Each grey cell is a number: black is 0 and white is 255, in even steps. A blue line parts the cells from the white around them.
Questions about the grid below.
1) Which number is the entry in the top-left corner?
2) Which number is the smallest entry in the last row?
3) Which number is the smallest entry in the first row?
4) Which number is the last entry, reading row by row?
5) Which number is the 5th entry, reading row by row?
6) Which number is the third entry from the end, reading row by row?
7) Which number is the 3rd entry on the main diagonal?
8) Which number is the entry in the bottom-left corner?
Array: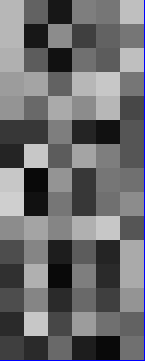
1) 183
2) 9
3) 23
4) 112
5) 118
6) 29
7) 17
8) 63

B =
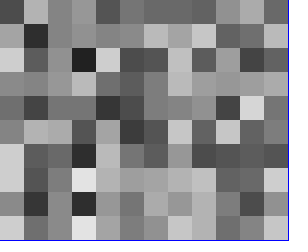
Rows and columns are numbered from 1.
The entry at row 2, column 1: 164
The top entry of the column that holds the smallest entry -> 151
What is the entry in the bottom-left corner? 206
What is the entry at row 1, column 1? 76
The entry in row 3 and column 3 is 145
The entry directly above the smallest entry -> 145
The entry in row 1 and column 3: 132
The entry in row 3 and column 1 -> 206
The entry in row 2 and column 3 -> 132
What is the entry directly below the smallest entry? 186
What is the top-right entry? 105
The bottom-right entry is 198
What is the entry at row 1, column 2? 179
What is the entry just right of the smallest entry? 206
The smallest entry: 33
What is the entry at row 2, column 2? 46

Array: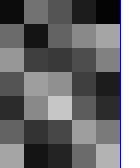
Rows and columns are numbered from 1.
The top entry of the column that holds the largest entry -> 84
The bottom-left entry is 165
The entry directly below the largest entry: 71
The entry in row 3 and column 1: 151
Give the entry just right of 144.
63
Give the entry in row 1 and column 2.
114
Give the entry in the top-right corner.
4
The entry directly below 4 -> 165
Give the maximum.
198
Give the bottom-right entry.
179

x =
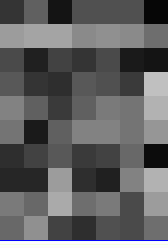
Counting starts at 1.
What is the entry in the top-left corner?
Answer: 52
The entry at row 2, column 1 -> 155
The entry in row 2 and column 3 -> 163
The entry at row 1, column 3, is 20
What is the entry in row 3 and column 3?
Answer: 66
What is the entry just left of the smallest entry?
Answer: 81
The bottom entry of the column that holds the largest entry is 110
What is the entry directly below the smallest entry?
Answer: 110
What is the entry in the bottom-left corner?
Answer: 104
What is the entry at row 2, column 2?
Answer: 163
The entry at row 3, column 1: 74
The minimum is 6
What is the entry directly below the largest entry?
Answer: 177
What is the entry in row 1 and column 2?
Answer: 97
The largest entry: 191

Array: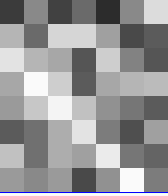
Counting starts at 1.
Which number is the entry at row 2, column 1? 181
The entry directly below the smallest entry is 160
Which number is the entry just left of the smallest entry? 105
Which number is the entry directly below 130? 181
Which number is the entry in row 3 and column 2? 181
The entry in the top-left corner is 59
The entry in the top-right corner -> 219
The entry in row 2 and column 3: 213
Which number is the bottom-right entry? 124
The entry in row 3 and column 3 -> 167
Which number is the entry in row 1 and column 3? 65
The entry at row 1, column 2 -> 137
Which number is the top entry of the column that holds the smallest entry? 44
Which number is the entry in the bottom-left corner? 153
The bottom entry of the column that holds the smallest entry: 145

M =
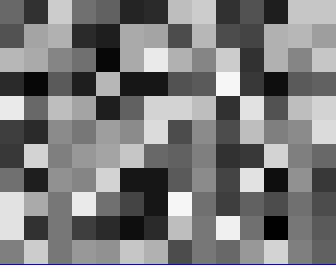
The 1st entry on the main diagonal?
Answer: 104
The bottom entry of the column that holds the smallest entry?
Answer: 211
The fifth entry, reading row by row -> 97
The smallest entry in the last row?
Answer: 76
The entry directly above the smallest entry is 76
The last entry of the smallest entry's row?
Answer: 90
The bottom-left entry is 127
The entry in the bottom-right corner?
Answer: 97
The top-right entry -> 198
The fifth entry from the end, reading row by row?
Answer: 104
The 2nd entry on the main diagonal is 164
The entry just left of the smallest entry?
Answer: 112
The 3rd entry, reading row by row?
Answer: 204
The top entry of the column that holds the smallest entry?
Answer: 30
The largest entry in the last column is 219
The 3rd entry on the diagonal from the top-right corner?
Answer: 177
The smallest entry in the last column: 56
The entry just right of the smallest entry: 119
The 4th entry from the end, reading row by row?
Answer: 152

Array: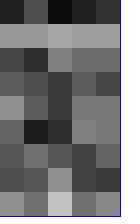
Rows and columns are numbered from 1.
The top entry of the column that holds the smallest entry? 13
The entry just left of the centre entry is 93
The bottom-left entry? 143
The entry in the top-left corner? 33
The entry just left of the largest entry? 114
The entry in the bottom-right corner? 136
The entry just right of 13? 33
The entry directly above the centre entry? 57
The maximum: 194
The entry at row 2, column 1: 151
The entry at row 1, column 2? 79
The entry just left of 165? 151

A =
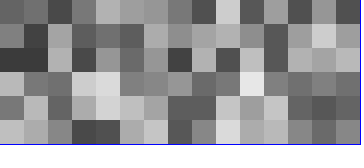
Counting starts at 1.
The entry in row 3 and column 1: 59
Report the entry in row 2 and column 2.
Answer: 66
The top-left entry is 100
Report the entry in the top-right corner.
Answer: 80
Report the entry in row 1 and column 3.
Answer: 73
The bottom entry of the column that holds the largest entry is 172
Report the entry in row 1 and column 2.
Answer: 112
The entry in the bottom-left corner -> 191
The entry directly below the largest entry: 158
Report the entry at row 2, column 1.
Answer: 128
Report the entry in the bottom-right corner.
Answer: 135
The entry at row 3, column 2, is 59
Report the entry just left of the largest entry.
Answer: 120
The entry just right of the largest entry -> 128
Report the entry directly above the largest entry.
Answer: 191

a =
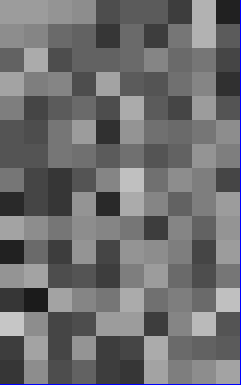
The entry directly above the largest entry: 54
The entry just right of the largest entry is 141
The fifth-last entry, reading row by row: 54
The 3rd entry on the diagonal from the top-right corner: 106
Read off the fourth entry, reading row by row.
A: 141
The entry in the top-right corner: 33
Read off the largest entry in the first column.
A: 198
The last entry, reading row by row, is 163
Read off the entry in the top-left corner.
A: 156
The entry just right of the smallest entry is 163
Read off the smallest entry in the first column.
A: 33
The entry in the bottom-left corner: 54
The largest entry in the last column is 192
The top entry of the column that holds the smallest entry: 156
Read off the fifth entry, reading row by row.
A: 77
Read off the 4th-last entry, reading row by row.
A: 163
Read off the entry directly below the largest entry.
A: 61
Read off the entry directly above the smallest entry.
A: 163
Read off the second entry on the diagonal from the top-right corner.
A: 178
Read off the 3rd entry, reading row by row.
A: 148
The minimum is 27
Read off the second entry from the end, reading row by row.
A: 141
